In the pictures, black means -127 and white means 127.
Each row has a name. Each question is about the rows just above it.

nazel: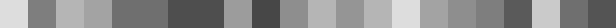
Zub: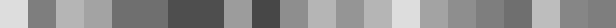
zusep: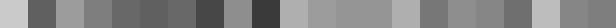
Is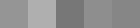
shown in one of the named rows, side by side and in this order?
yes
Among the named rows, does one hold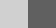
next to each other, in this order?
no
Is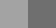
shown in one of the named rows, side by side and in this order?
yes
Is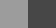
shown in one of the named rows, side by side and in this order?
yes
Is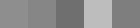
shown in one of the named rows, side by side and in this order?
no
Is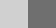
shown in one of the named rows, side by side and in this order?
no

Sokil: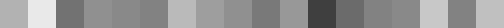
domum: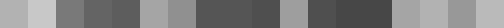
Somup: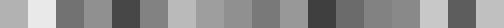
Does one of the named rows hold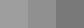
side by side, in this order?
yes
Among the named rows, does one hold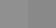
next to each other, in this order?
yes
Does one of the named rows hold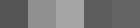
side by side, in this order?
no

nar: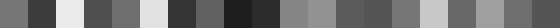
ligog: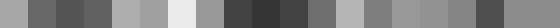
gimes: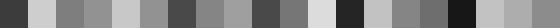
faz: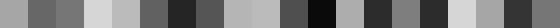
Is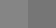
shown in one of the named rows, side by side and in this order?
no
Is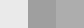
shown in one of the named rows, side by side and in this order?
no
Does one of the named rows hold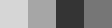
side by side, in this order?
yes

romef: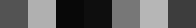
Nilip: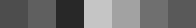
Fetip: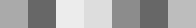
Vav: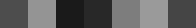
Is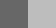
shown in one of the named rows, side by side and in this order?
yes
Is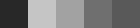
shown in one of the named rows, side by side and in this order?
yes
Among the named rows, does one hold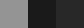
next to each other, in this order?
yes
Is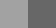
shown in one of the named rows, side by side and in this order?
no

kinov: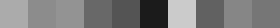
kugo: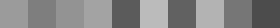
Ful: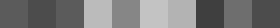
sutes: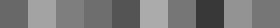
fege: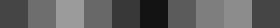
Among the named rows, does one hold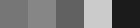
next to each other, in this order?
no
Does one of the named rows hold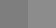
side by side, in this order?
yes
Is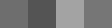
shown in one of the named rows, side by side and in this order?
no

